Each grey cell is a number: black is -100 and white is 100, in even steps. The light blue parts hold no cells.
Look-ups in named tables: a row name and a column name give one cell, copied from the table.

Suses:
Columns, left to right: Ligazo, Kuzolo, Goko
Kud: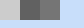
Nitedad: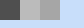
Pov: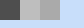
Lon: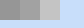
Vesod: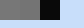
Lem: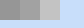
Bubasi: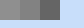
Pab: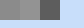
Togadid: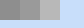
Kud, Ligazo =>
60
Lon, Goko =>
54
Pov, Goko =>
33
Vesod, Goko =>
-93
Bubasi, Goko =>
-21
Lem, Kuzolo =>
27
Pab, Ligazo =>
9
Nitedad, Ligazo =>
-38
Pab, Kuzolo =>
15
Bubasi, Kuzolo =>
2
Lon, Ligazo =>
18
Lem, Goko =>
53
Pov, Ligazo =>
-39
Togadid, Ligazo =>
11
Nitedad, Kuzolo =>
47
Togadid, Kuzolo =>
21
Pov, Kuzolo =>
49
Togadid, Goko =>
44

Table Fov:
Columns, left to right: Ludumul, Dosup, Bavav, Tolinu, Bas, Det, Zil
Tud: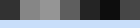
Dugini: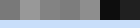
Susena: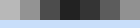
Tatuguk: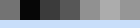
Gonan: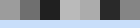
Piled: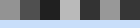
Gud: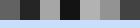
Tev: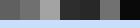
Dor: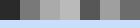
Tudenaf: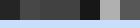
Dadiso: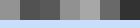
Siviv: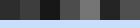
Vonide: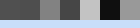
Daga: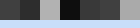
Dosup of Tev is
-12
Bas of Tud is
-72
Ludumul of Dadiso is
15
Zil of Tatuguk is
18
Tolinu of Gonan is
46
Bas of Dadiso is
31
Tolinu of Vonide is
-45
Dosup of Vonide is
-39
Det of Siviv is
-72
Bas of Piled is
-60
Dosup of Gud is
-71
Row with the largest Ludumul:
Susena

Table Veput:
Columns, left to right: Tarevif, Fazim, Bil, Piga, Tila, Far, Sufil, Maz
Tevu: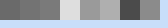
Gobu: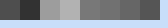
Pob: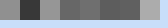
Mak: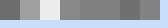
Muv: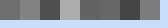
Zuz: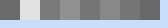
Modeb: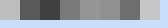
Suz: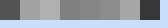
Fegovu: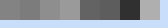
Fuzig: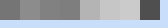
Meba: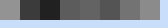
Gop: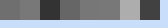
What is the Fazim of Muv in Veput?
3
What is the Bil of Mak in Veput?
86
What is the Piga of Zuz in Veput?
14
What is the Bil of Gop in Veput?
-60
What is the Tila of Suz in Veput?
5
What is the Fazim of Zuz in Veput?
77
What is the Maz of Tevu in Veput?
9
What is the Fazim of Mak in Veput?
25
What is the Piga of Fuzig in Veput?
-1
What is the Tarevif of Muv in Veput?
-14
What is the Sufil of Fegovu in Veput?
-62
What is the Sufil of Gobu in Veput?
-20
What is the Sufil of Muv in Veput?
-47
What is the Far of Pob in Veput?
-27
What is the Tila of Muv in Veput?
-22
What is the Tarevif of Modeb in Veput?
49

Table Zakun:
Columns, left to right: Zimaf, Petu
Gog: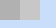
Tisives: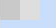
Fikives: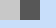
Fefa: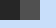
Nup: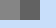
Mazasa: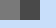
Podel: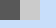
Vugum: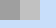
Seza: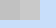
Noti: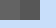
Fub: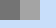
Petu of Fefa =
-37
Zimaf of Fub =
-9
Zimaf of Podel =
-31
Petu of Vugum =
51
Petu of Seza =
58
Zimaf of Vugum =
25
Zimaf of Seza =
51
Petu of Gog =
56
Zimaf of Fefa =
-70
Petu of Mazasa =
-43
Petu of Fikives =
-32
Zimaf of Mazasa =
-5
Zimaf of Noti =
-22
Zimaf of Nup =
4
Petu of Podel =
59
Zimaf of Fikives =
57
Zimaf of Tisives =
58
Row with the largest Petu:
Tisives

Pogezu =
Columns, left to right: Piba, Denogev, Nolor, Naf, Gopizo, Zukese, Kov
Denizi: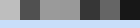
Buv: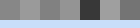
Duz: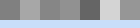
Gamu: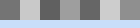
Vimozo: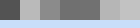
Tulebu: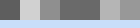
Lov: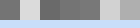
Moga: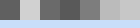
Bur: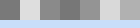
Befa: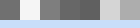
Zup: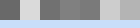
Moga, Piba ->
-25
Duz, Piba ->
0
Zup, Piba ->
-18
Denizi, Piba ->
49
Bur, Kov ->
39
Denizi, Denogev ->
-37
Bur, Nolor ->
8
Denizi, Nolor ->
21
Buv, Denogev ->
21

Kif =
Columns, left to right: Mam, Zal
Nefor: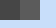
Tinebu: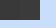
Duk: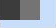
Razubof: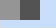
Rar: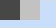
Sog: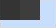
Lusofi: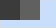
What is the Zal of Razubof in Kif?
-35
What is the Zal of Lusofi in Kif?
-25
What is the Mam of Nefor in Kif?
-45
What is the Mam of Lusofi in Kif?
-54
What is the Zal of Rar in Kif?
52
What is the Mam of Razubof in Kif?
17
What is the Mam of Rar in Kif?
-44
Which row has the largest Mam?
Razubof

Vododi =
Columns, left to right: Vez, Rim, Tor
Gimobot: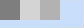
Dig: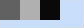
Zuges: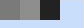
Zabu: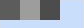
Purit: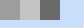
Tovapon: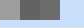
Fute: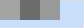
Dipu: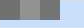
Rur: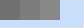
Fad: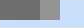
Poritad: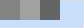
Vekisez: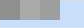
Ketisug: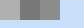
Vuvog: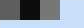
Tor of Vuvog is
-7
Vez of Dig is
-24
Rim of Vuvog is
-90
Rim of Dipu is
14
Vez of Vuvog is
-26
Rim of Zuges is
11
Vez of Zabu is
-28
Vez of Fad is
-13
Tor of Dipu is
-9
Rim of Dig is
38
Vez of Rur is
-11
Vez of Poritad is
3
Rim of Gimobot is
66
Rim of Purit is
54
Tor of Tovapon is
-15
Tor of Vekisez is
24
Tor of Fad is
15
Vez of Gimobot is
-1
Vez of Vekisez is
12
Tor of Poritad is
-21
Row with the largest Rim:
Gimobot

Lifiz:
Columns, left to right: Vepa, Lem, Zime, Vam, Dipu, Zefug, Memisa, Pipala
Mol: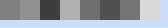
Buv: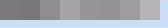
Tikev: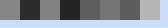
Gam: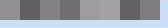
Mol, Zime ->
-51
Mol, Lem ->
14
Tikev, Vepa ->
5
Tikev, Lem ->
-66
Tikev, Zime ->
3
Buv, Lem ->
-6
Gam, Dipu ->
23
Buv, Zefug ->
15
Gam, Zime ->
3
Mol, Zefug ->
-37
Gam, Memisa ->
-22
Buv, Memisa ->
24
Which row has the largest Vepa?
Gam

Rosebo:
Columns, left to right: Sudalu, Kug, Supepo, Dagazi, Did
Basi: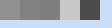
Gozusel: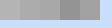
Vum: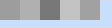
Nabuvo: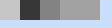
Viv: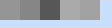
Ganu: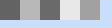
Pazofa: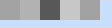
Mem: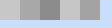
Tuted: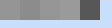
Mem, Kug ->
32
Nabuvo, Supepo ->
3
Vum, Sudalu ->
23
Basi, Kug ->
1
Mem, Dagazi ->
55
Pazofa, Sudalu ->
28
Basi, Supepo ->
-2
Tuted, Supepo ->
18
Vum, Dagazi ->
53

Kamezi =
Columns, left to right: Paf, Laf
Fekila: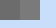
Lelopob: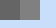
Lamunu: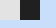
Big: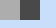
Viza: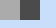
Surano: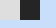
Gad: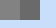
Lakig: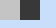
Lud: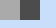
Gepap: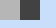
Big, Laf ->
-43
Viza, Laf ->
-41
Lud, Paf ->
33
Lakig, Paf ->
54
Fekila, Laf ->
-4
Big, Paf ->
36

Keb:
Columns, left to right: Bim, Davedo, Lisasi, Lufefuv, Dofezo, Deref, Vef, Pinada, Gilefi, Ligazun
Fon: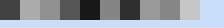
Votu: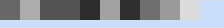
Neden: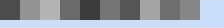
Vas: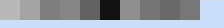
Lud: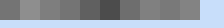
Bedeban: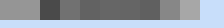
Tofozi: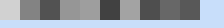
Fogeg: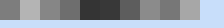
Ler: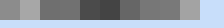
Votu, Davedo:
35
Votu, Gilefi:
21
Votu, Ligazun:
72
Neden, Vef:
-33
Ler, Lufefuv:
-11
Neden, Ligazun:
5
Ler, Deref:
-47
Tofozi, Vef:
28
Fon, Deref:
4
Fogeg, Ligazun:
31
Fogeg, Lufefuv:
-14

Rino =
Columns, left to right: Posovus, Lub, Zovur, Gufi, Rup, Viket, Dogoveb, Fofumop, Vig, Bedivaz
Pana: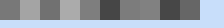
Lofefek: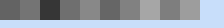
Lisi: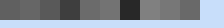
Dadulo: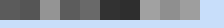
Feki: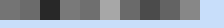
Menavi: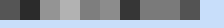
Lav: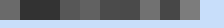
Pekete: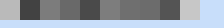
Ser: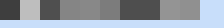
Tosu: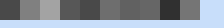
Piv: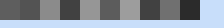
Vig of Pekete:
-34
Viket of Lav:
-41
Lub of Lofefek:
-9
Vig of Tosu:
-62
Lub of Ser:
49
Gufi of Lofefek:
-13
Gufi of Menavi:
40
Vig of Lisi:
-7
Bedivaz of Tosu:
-8
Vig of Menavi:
-4
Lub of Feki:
-16
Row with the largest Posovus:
Pekete

